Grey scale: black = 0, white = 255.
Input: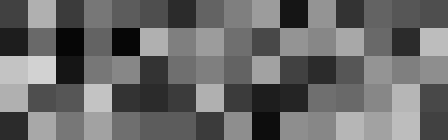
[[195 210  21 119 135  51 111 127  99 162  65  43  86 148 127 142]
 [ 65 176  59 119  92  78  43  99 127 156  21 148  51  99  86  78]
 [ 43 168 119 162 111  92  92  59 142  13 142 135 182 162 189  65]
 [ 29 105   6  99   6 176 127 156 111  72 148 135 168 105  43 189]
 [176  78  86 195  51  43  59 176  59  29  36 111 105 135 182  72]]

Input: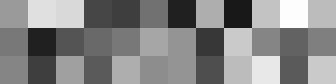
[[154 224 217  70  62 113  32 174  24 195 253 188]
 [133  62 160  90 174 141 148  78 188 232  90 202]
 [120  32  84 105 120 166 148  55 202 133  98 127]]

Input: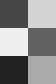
[[ 70 212]
 [ 34 170]
 [239  96]]

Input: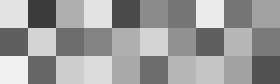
[[ 95 212 109 131 175 212 145  95 183 123]
 [241 102 205 220 169 109 183 197 161  82]
 [227  59 175 227  74 139 117 235 117 161]]

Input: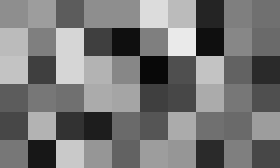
[[ 71 179  50  29 106  85 171 112 106 157]
 [142 157  92 142 142 220 187  36 127 112]
 [187 127 214  63  15 127 234  15 135 106]
 [ 92 119 112 171 165  63  71 171 119  79]
 [195  63 214 179 135   8  79 195  98  42]
 [119  23 201 150  98 157 150  42 127  71]]

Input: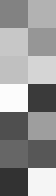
[[ 50 245]
 [192 213]
 [130 178]
 [ 79 158]
 [199 150]
 [102  87]
 [252  58]]
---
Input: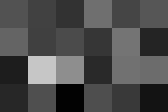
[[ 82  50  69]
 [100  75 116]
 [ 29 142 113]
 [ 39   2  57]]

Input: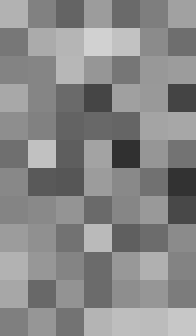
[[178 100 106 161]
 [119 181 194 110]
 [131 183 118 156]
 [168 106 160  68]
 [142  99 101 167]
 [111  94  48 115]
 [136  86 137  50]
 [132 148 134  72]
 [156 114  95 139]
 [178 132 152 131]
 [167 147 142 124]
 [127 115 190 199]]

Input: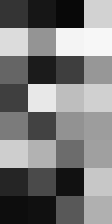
[[ 52   8]
 [220 244]
 [101  62]
 [ 63 190]
 [123 146]
 [206 108]
 [ 37  17]
 [ 13  88]]

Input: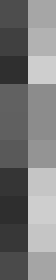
[[77]
 [64]
 [47]
 [97]
 [96]
 [89]
 [53]
 [46]
 [55]
 [74]]

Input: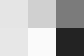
[[229 123]
 [231  35]]

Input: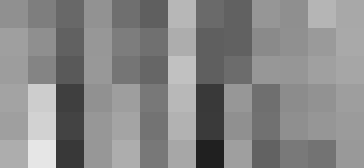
[[144 104 111 183  97 143 168]
 [159  97 125 173  97 144 169]
 [157  89 117 193 108 150 166]
 [163  63 158 184 151 140 158]
 [159  67 164 178 144 143 155]
 [173  56 173 167 159 121 153]]

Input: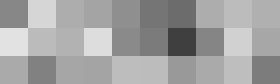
[[135 173 143 108 188]
 [226 178 138  63 209]
 [170 166 189 153 190]]

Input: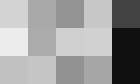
[[211 147  66]
 [236 207  16]
 [193 146  15]]

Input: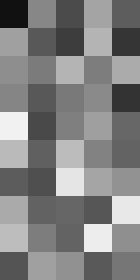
[[ 17  75  93]
 [160  61  53]
 [142 180 171]
 [133 121  51]
 [241 127 103]
 [186 188  99]
 [ 92 229 146]
 [170 102 232]
 [189  99 143]
 [ 84 145 118]]
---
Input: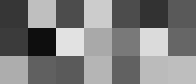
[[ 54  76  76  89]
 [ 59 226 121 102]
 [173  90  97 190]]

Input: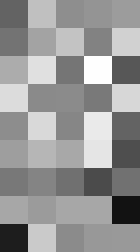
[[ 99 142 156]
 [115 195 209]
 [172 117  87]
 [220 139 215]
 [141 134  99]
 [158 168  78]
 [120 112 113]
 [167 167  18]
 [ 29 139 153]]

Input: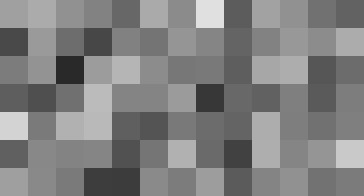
[[160 145 103 139  92 145  98]
 [ 73 109 129 149 100 152 172]
 [124  41 181 119  94 173 108]
 [ 94 112 132 155 104 127 125]
 [211 177  95 121 100 126 127]
 [ 96 131  81 177  65 133 201]
 [159 122  60 124  91 145 123]]

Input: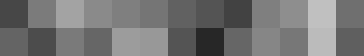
[[ 71 163 127  97  66 142 111]
 [100 122 156  84 102 119  95]]

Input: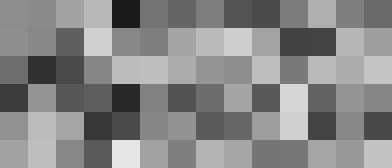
[[141 162  27 101  84 125 127]
 [142  95 136 164 205  67 182]
 [110  74 187 171 141 121 172]
 [ 60  87  40  83 164 213 148]
 [145 165  74 146 102 208 136]
 [161 135 229 127 165 118 152]]

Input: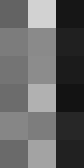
[[ 99  22]
 [124  32]
 [116  27]
 [108  19]
 [134  39]
 [106  33]]

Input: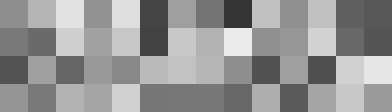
[[142 226 222 159  52 143  95]
 [121 207 199 200 234 150 104]
 [ 83 101 136 194 142 160 209]
 [149 178 209 119 103  90 200]]
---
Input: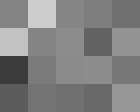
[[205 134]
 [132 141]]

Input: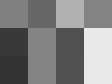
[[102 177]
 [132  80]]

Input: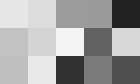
[[220 156]
 [212 243]]

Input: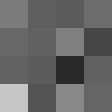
[[ 95  91]
 [ 97 128]]

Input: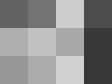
[[115 205]
 [193 169]]

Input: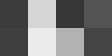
[[214  54]
 [235 178]]

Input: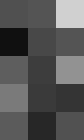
[[ 84 208]
 [ 72  84]]

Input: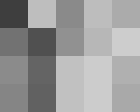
[[190 138]
 [ 80 145]]

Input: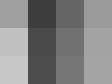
[[ 61 101]
 [ 74 113]]
